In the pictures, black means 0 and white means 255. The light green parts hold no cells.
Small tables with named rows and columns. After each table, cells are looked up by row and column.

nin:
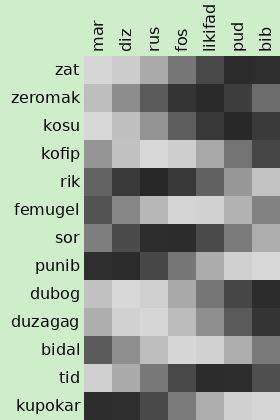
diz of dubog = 215
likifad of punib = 172
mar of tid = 207
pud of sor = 123
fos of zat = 119
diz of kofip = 193
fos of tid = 72
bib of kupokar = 214
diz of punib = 44
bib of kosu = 58
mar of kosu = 215
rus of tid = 120

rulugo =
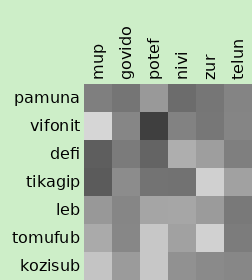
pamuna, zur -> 118
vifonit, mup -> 214
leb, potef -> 165
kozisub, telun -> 135
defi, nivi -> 174
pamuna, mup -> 127
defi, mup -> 94
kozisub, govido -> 155
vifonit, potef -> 63
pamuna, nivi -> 108
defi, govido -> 123
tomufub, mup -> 170
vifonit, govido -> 134
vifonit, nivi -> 130
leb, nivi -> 166
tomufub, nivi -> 161
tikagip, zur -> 208
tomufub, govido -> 135
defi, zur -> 158
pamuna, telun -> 132

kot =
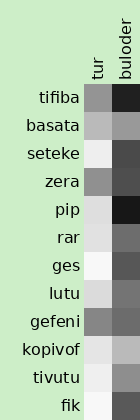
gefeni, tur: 134
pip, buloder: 23
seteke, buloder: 74
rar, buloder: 109
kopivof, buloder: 186
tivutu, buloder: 142
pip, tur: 222
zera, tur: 144
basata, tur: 186
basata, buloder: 153
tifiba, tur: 148
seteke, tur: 238
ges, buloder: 87
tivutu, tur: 239

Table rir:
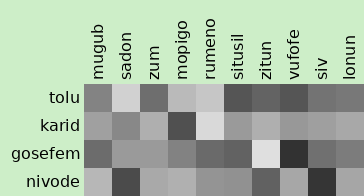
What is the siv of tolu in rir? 115
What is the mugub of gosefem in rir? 108
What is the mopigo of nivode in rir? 176
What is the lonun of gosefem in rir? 124
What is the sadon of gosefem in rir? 154
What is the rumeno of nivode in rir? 148
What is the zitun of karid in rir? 175
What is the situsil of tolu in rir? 85
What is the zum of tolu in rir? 110
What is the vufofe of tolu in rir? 85
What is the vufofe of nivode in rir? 167
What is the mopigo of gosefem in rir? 130
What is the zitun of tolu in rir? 99
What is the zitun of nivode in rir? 97
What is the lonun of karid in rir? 168
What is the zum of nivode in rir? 169
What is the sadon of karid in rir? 136
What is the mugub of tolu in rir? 131

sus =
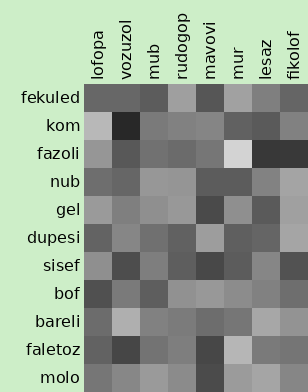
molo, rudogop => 139
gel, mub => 143
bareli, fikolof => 147
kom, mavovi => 133
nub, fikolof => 164
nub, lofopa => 110
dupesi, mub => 112
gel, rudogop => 152
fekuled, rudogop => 159
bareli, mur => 118
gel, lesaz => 90
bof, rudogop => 145
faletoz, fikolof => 117
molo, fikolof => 134
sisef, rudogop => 94
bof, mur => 140
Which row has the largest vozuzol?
bareli

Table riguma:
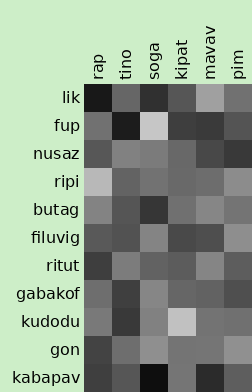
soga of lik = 48
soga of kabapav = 14
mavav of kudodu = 115
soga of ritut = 98
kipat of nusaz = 104
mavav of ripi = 109
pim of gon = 144
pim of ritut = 93
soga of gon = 143
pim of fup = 84
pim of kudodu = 112
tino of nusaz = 129
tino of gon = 110
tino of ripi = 99
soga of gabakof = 134
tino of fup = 28
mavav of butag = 134
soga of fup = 198
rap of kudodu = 121

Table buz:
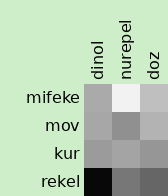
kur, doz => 150
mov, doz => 179
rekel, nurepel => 119
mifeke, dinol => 170
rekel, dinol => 8
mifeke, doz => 191
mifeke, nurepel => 242
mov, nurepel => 144
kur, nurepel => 164
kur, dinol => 155
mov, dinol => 167
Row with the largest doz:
mifeke

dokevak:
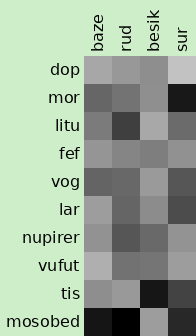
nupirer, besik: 105
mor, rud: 115
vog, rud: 104
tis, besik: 22
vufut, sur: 157
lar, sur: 76
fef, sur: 145
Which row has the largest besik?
litu

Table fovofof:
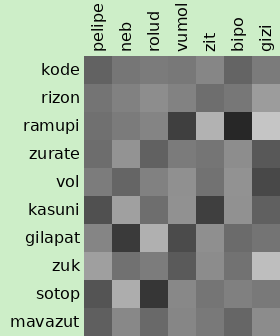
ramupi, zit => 178
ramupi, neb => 123
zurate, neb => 147
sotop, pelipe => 84
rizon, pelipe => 116
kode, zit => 134
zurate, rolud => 97
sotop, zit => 117
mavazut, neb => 136
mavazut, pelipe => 95
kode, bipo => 100
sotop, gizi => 121
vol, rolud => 129
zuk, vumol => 90
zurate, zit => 117
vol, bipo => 146
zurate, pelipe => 109

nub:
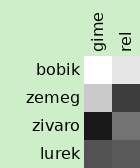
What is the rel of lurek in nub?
90
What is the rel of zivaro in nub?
115
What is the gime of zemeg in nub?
202
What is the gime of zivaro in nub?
25
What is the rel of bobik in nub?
230
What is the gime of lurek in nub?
82
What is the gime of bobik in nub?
254
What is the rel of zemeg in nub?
61

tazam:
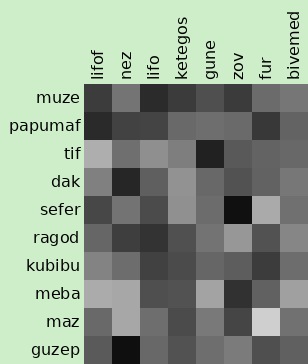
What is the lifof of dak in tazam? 128
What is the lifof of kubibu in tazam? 131
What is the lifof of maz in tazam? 105
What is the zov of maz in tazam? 69
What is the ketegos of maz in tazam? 75
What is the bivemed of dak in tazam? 119
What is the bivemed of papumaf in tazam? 99
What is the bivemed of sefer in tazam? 112
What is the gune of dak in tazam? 104
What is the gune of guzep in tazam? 110
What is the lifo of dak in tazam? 95
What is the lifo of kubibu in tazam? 65

